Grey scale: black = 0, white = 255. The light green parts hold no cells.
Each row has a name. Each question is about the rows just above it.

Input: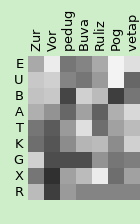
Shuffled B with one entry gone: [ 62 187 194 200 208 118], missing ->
[69]
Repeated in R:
[132]
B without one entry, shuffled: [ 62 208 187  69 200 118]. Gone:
[194]
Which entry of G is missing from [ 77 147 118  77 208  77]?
[126]
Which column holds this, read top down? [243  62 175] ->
Pog
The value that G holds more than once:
[77]

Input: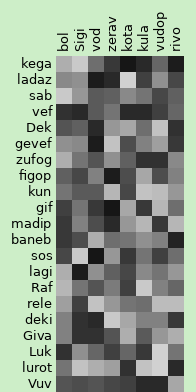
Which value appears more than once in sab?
[96]
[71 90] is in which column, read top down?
Sigi
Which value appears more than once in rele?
[188]
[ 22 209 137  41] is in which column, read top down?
kota
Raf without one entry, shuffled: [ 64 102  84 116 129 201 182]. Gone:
[123]
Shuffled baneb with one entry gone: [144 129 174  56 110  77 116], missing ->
[35]

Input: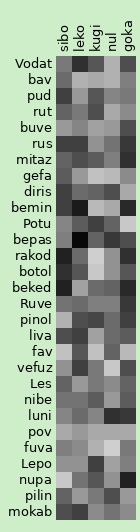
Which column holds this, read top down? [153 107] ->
leko
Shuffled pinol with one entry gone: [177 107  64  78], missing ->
[70]

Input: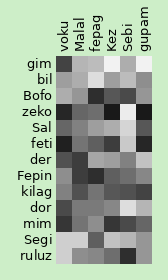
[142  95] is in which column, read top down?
fepag
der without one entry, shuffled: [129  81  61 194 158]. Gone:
[166]
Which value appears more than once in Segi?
[207]
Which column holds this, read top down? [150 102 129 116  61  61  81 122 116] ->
Malal
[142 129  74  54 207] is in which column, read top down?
voku

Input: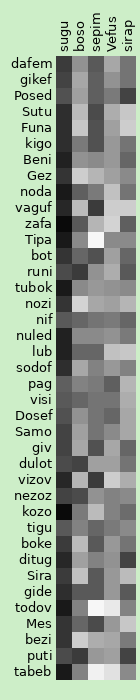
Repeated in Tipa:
[138]
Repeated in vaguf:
[205]
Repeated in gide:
[89]
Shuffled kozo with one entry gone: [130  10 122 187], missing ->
[108]
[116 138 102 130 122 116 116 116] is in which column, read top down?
sepim

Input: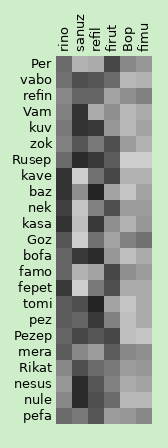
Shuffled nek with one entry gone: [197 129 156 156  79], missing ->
[64]
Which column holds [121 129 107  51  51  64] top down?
rino
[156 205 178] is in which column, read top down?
Bop
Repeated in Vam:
[170]
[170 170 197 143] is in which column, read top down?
fimu
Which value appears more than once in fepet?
[170]

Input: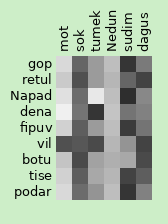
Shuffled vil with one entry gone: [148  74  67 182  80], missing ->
[87]
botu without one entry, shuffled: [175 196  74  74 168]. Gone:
[162]
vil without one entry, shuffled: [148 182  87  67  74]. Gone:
[80]
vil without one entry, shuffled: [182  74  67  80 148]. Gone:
[87]
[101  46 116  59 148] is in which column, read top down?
sudim
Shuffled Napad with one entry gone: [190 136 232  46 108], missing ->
[224]

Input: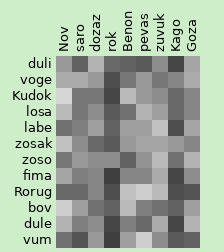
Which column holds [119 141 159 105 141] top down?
dozaz
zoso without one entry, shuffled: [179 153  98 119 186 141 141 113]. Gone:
[147]

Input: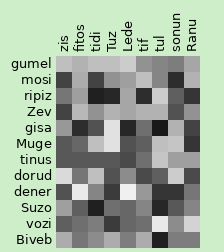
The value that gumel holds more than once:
[191]
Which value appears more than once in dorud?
[74]
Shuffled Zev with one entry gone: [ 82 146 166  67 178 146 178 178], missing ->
[184]
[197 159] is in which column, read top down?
sonun
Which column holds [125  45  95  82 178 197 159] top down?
sonun
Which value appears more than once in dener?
[53]

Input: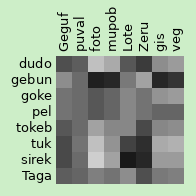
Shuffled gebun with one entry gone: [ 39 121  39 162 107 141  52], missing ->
[32]
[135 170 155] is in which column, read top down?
gis
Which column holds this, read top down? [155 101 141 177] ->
veg
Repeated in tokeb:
[135]
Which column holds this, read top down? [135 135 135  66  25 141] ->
Lote

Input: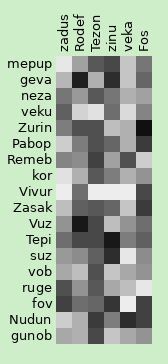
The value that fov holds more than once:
[65]
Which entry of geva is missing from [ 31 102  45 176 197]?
[182]
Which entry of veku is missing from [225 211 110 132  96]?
[218]
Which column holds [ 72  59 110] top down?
Fos
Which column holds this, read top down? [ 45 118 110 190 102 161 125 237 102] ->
zinu
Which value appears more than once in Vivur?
[237]

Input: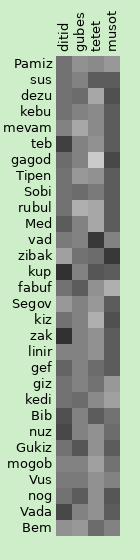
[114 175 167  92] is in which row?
rubul
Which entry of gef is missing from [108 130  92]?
[100]
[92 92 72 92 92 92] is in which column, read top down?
musot

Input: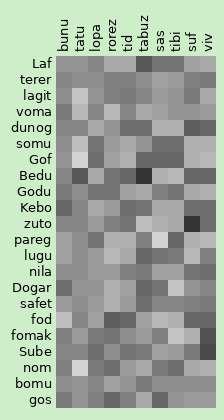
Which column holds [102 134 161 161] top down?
bunu
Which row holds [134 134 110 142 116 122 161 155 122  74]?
Sube
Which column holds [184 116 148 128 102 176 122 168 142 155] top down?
suf
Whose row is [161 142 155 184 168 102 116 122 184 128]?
lugu
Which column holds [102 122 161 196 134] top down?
tibi

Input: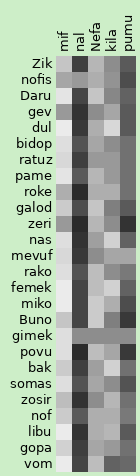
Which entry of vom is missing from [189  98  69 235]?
[105]
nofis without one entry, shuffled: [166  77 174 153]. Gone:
[147]
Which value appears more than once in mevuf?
[166]
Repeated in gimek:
[141]
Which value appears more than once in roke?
[174]
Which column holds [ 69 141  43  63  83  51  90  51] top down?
nal
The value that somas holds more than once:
[83]

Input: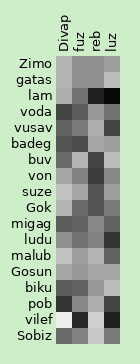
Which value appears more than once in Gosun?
[166]
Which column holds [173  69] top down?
Divap
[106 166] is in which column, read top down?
Divap
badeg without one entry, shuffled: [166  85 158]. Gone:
[77]

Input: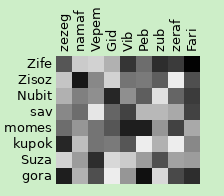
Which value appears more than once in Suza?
[156]
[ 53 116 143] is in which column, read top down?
Vib
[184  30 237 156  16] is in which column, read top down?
Peb
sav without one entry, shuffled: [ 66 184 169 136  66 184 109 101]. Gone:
[230]
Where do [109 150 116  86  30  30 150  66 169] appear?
momes

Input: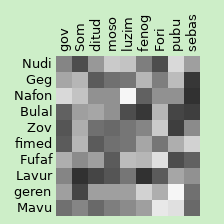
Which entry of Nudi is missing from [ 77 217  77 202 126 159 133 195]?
[152]
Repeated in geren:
[159]
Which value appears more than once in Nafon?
[145]
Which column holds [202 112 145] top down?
moso
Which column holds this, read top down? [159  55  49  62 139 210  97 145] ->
sebas
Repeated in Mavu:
[105]
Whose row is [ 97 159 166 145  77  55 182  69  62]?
Bulal

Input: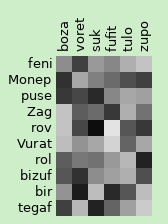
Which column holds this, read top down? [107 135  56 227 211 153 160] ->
fufit
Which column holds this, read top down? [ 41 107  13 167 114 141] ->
suk
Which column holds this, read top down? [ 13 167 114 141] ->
suk
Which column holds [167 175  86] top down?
tulo
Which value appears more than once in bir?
[189]
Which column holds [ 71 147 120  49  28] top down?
voret

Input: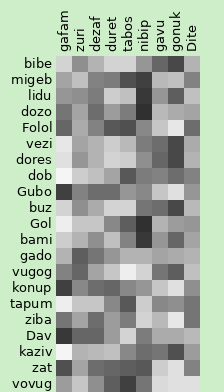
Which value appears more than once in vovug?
[224]
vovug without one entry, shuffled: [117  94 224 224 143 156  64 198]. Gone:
[218]
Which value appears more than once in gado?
[179]

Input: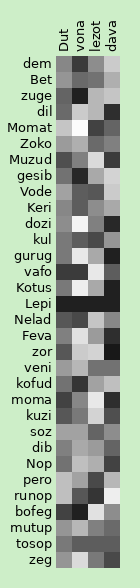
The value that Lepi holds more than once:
[32]
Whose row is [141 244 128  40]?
dozi
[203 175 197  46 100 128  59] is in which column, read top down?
dava
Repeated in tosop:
[93]
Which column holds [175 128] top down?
vona

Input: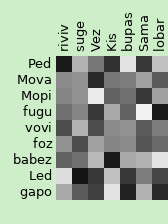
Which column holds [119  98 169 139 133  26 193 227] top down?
Kis
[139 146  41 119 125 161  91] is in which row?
Mova
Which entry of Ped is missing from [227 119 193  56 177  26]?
[48]
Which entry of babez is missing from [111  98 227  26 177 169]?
[185]

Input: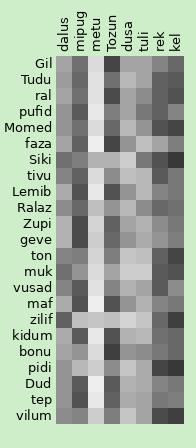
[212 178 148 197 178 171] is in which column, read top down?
dusa
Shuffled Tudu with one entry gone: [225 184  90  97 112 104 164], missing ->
[156]

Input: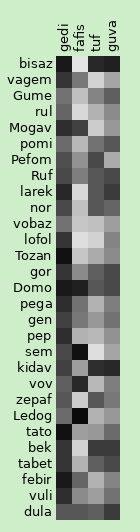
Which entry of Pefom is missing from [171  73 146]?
[79]
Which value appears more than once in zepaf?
[87]

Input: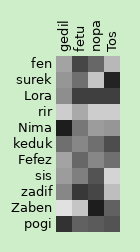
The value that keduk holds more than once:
[111]
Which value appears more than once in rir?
[205]
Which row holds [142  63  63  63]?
Lora
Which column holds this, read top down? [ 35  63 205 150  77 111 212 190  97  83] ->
Tos
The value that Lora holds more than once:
[63]
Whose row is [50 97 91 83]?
pogi
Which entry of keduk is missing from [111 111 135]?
[77]

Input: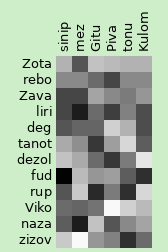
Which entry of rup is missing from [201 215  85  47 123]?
[41]
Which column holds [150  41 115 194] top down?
Gitu
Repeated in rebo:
[137]
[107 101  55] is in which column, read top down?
Gitu
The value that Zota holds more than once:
[178]
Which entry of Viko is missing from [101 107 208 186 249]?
[115]
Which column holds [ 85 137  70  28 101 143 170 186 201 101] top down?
mez

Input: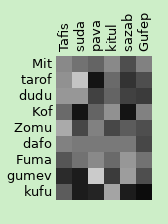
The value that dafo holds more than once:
[121]
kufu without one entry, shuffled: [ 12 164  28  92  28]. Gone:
[36]

